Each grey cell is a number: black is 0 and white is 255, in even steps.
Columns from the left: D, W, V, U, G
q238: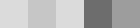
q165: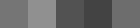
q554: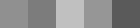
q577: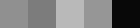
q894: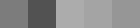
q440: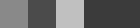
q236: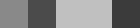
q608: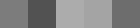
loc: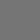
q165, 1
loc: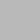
q577, 3
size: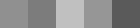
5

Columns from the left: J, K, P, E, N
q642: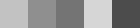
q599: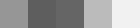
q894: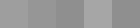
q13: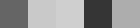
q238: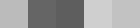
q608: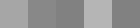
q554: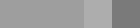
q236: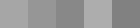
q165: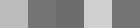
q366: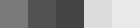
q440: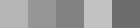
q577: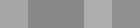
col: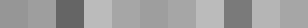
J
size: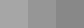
3
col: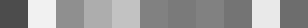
N
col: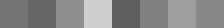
P
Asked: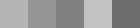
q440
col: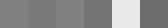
N

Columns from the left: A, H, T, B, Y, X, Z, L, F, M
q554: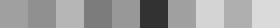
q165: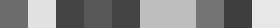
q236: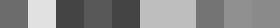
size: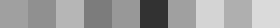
10
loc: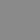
q236, 10
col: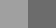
A
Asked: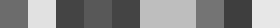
q165

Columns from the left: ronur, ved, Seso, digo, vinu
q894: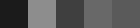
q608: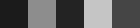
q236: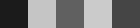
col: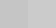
digo
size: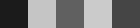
5
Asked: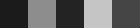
q608
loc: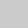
q236, 4
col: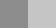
ved
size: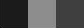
3

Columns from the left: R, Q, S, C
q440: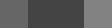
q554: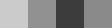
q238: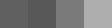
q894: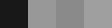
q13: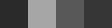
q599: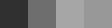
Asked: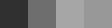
q599
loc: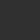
q599, 1
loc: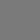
q238, 3
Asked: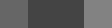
q440

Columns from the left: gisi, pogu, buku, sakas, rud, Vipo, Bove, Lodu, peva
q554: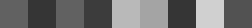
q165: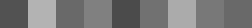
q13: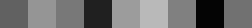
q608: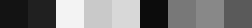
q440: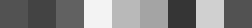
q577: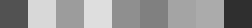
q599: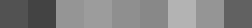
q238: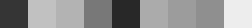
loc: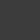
q554, 4
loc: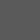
q608, 9

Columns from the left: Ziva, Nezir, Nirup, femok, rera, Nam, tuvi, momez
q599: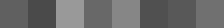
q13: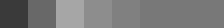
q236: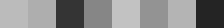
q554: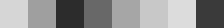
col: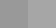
Nirup
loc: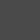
q599, 2
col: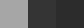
Nirup
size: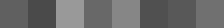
8
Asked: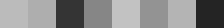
q236
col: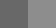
femok

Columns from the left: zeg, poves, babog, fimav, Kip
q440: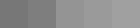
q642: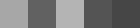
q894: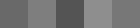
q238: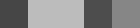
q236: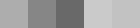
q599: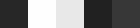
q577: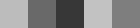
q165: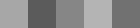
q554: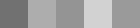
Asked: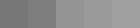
q440
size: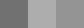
3
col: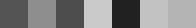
fimav
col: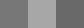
zeg
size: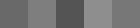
5

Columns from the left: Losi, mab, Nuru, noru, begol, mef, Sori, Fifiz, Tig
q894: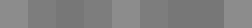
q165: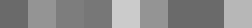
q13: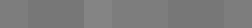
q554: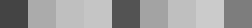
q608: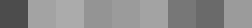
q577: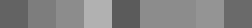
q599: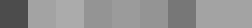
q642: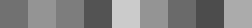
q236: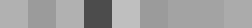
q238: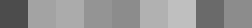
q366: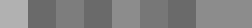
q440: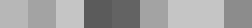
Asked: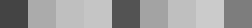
q554
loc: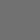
q642, 1
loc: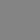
q13, 4
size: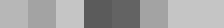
8
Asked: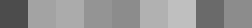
q238
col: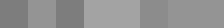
mef
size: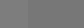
3

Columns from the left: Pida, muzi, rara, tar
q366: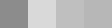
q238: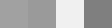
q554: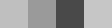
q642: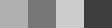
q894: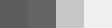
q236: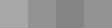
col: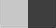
tar
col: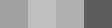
Pida
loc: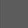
q894, 1
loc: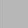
q366, 4

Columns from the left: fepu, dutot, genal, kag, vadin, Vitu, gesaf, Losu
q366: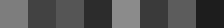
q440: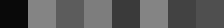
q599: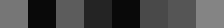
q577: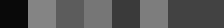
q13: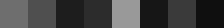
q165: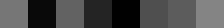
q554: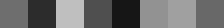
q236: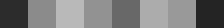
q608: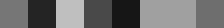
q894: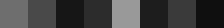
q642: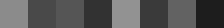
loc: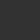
q642, 4
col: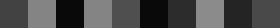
dutot
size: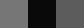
3
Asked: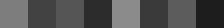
q366
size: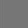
1
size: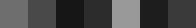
7
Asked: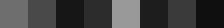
q894

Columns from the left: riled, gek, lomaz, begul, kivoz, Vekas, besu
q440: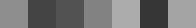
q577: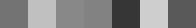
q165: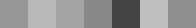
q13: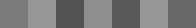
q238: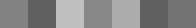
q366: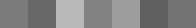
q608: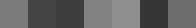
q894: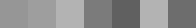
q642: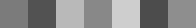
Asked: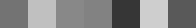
q577
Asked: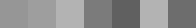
q894

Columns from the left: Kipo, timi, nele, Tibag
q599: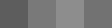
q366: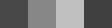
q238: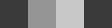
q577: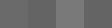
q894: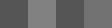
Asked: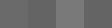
q577
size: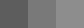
3
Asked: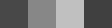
q366

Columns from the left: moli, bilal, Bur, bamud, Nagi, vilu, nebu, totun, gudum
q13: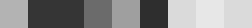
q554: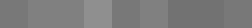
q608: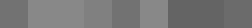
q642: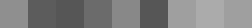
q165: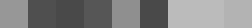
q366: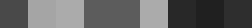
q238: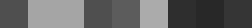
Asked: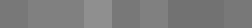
q554
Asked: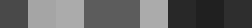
q366

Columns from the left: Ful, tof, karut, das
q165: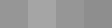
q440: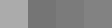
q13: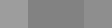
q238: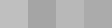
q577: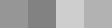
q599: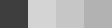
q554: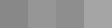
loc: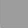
q13, 1
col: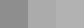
das
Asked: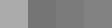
q440
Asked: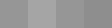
q165
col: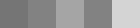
tof
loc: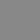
q554, 1
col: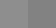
das

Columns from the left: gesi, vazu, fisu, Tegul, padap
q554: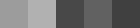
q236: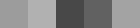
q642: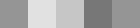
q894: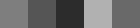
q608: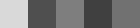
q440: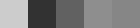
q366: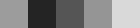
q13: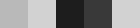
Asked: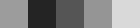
q366
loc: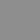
q440, 4

